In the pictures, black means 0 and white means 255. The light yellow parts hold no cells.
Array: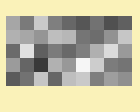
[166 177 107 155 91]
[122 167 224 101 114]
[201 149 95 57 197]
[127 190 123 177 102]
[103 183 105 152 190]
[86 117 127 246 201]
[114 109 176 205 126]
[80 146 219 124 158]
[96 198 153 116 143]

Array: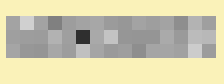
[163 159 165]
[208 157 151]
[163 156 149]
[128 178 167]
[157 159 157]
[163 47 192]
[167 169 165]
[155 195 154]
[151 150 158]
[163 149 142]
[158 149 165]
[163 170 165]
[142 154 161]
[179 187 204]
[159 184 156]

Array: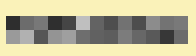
[46 154]
[108 177]
[120 86]
[47 148]
[69 159]
[191 110]
[99 97]
[78 93]
[114 124]
[77 103]
[140 89]
[115 55]
[121 107]

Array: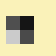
[79 203]
[21 74]

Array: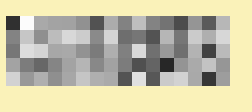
[48 131 119 163 210]
[252 198 221 124 152]
[169 143 212 103 175]
[163 188 167 133 143]
[162 216 169 163 167]
[145 204 146 181 197]
[82 138 123 136 175]
[172 212 175 162 170]
[130 110 128 124 83]
[190 118 217 80 224]
[131 83 112 100 87]
[115 182 153 39 202]
[76 118 111 148 210]
[149 203 179 170 169]
[90 175 66 195 54]
[183 215 186 150 157]

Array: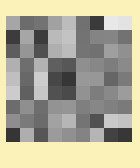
[166 60 93 176 191 204 108 142 53]
[108 166 149 110 104 96 143 122 174]
[115 60 80 178 205 199 110 107 86]
[161 186 175 95 71 81 147 162 155]
[188 195 188 87 54 74 149 182 144]
[113 115 116 143 152 146 127 116 131]
[58 132 113 135 151 125 135 81 181]
[232 133 159 125 102 137 128 201 66]
[227 114 144 138 122 156 122 194 55]

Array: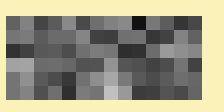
[98 117 50 162 116 116]
[130 123 65 163 144 131]
[69 92 88 107 90 80]
[91 107 91 109 76 111]
[137 107 77 103 56 47]
[74 133 112 82 113 123]
[111 65 124 83 142 116]
[129 62 118 147 167 192]
[137 112 46 85 121 153]
[18 114 49 80 89 60]
[120 55 108 66 76 63]
[93 66 154 77 91 84]
[53 131 143 116 110 74]
[72 98 135 66 103 101]

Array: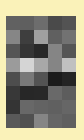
[97 134 85 155 77 56 52 89]
[95 62 53 213 121 39 104 80]
[109 160 40 168 83 40 99 133]
[74 96 133 133 27 105 96 101]
[83 114 85 192 36 93 102 95]
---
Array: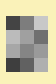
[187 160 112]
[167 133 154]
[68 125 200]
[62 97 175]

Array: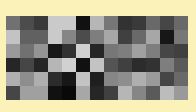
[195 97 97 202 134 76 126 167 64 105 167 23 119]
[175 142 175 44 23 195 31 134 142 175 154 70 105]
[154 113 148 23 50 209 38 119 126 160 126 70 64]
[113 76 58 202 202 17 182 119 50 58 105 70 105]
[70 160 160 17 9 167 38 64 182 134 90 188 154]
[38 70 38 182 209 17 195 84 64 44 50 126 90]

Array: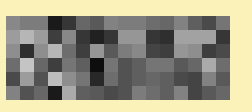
[156 182 156 62 136 54 33 54 150 150 54 47 162 162 162 54]
[142 47 142 182 109 62 150 89 124 136 68 62 150 142 62 74]
[136 124 124 26 54 103 89 130 124 124 109 103 130 95 74 117]
[130 82 103 26 170 95 89 74 82 124 109 95 130 68 89 103]
[109 196 103 62 117 95 14 117 82 95 117 117 89 103 170 109]
[74 156 82 189 142 117 40 109 82 95 103 95 74 68 130 89]

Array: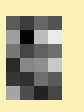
[165 77 34 69]
[158 5 188 235]
[119 69 96 111]
[90 61 103 83]
[55 48 111 90]
[42 135 142 200]

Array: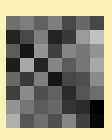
[175 85 110 79 133 64 8]
[147 118 91 104 51 43 1]
[110 125 97 125 71 104 71]
[104 57 125 21 71 79 140]
[91 21 147 64 133 118 147]
[64 140 79 97 43 85 110]
[35 71 125 35 57 154 194]
[29 168 35 133 91 118 168]

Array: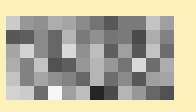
[210 203 109 247 159 189 37 74 181 151 102 81]
[203 151 144 173 165 138 116 88 122 122 195 159]
[195 130 165 144 130 102 181 109 138 88 159 165]
[173 130 195 81 94 151 181 151 116 217 109 173]
[165 210 138 102 217 144 189 94 159 88 195 109]
[88 94 138 102 181 122 144 116 122 74 173 130]
